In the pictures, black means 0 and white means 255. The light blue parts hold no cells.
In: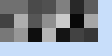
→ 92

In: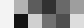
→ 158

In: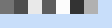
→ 177

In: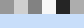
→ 173

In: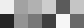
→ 197

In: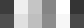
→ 52
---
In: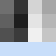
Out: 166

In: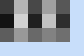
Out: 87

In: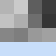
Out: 60

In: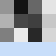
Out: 228

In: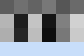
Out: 106

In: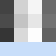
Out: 106

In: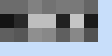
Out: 101

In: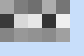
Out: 117

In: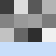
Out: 180

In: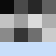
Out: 96
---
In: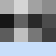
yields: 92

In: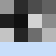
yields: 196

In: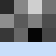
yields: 55

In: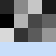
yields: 217

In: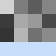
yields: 52

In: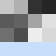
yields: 111

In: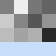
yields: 188
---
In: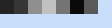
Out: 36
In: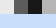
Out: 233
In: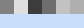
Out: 129
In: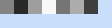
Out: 131
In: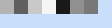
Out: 179
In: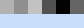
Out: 178
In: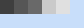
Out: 63
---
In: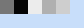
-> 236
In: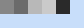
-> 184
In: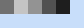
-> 147
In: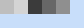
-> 59
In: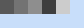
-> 142
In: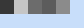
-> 108
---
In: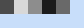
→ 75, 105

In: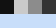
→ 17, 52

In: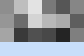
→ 142, 127

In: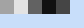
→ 163, 69

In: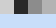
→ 207, 179

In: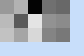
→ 153, 120

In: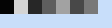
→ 4, 120
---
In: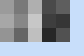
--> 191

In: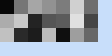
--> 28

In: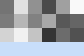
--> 196

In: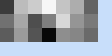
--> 84

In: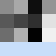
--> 2

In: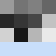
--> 182

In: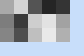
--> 191

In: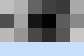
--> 72

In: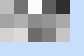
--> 108

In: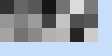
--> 137
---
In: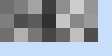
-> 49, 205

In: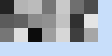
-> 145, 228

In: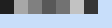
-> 88, 194

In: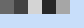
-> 212, 212

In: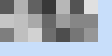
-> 104, 224

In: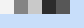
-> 201, 243

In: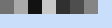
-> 200, 200
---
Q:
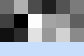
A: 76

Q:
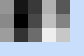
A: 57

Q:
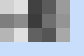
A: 65

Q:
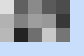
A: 138

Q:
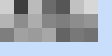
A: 187

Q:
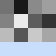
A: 138

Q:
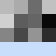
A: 108

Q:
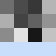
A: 55

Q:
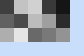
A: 209

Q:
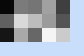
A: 117
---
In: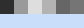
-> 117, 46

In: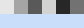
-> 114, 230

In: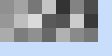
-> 76, 171

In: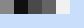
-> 241, 135

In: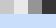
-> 54, 200

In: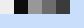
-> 59, 238
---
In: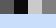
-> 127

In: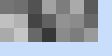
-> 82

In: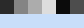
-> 77

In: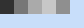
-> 143

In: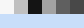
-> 95

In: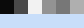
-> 119

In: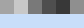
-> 121

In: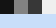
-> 130
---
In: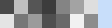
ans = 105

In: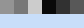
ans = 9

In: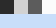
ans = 210

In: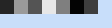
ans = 127

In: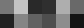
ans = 78

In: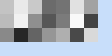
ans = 175

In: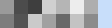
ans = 104

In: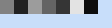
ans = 53

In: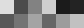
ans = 102

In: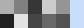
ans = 69
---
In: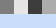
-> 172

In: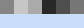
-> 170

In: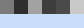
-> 162

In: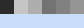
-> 174

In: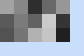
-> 197

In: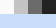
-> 196

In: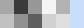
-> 223

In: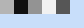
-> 180
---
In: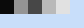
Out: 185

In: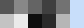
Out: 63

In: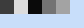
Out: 115

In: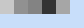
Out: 51

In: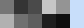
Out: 198

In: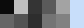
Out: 90
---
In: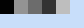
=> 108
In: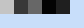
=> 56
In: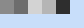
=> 138
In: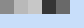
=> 138
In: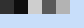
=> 90
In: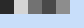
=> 114
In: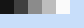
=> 139
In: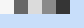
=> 138
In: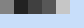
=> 87
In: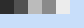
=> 138
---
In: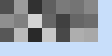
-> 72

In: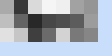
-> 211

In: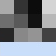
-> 136

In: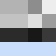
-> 43

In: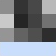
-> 99

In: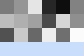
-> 237

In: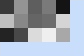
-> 219

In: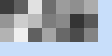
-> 104

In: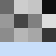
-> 182
